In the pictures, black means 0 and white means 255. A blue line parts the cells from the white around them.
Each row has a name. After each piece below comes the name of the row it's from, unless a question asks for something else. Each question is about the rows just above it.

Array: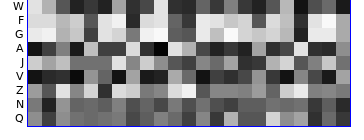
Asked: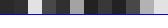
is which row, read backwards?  A
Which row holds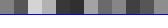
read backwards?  J
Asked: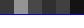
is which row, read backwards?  V

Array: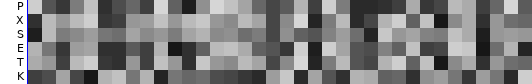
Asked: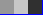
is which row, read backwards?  T
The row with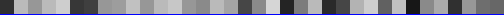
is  X

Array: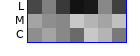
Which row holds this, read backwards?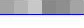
M
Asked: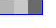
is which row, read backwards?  C
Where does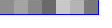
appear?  C

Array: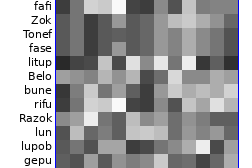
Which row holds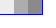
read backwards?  lupob
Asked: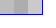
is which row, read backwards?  bune
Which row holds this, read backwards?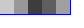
bune
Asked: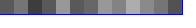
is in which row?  fase
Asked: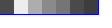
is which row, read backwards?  lupob
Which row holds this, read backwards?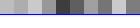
bune
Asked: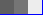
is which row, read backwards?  Razok

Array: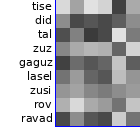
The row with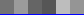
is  lasel
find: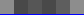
did
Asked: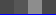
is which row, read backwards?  ravad

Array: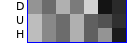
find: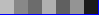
H

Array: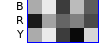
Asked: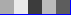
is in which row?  B
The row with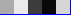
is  Y

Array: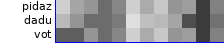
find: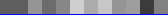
vot
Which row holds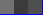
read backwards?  dadu
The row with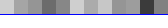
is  pidaz
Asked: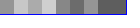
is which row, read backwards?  vot
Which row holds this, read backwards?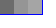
pidaz
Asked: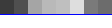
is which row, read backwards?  dadu

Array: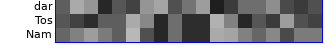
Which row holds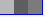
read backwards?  Nam
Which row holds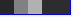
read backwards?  Tos
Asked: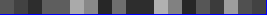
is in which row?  Tos
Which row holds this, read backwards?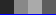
Tos

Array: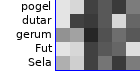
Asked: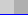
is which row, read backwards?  Sela
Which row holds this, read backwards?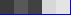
pogel
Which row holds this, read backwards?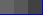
Fut
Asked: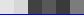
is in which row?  pogel
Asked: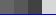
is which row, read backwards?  Fut
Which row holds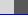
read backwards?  dutar

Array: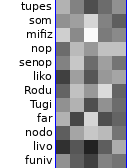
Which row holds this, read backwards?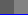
som
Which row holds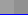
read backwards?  som
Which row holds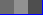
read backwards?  Tugi
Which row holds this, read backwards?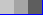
nodo
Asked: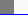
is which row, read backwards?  mifiz
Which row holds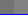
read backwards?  funiv
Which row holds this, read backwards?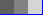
som

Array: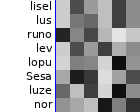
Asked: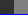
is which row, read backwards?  nor
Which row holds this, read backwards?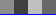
lus
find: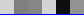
lopu
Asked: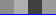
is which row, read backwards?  lev

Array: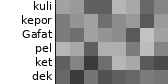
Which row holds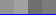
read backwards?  Gafat
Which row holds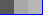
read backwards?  ket
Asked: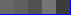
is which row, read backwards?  dek

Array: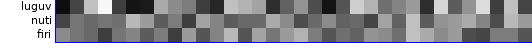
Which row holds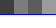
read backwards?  nuti
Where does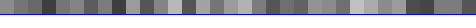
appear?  firi

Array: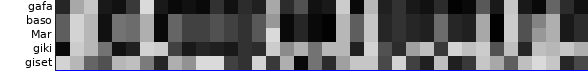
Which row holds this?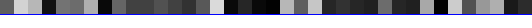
Mar
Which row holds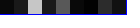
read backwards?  gafa
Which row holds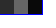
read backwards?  gafa

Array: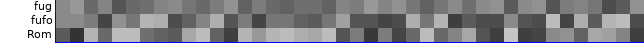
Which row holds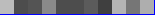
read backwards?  fufo
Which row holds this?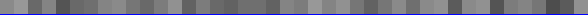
fug
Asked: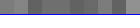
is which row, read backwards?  fug

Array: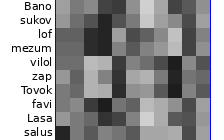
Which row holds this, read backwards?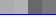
Tovok
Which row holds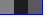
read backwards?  Tovok
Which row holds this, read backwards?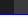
favi
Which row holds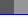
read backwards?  Tovok
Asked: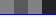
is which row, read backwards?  mezum

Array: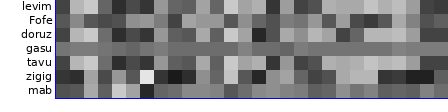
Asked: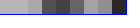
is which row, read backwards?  zigig
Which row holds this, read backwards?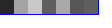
doruz
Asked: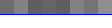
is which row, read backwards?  mab
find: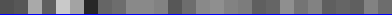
mab
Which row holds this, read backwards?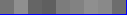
mab
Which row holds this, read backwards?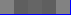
mab

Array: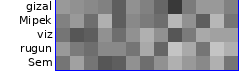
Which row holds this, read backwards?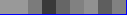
gizal
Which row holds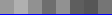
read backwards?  Sem
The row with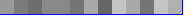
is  rugun
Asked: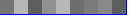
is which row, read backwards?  Mipek
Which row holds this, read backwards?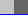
rugun
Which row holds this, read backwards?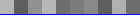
Mipek
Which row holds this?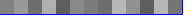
Mipek

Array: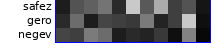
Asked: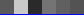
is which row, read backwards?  safez
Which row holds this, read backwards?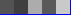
safez
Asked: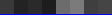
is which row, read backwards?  negev
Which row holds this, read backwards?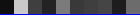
gero
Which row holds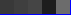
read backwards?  gero

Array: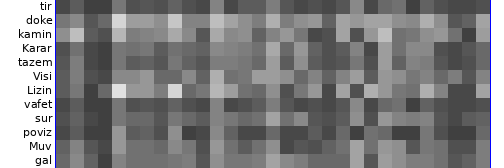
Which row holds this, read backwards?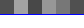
Lizin
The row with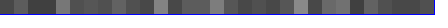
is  tir
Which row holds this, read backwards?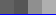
doke
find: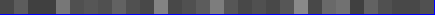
vafet
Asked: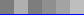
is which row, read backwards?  doke

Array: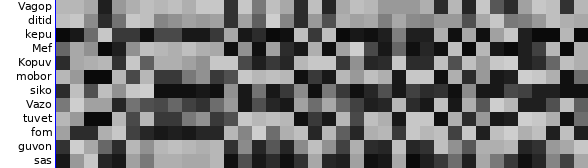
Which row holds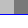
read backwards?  Vagop
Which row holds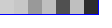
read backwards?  Kopuv
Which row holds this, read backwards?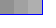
Kopuv

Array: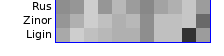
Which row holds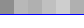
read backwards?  Zinor
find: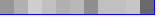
Zinor
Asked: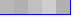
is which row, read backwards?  Zinor

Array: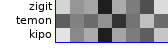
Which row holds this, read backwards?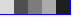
zigit
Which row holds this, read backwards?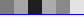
kipo
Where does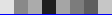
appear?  kipo

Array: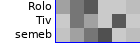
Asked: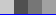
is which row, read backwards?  semeb
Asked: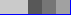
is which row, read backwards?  Rolo
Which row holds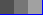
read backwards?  semeb
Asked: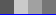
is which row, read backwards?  Tiv
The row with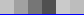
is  semeb
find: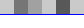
Tiv

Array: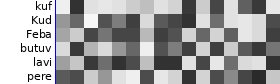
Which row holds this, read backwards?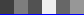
butuv
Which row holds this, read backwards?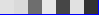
lavi
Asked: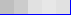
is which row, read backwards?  kuf

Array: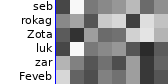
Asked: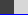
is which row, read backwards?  rokag
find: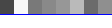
seb
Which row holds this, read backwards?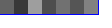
zar

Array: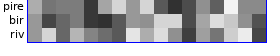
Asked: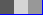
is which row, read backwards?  pire
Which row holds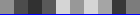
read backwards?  pire
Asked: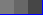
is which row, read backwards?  bir

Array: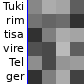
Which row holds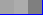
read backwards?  tisa
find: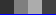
ger

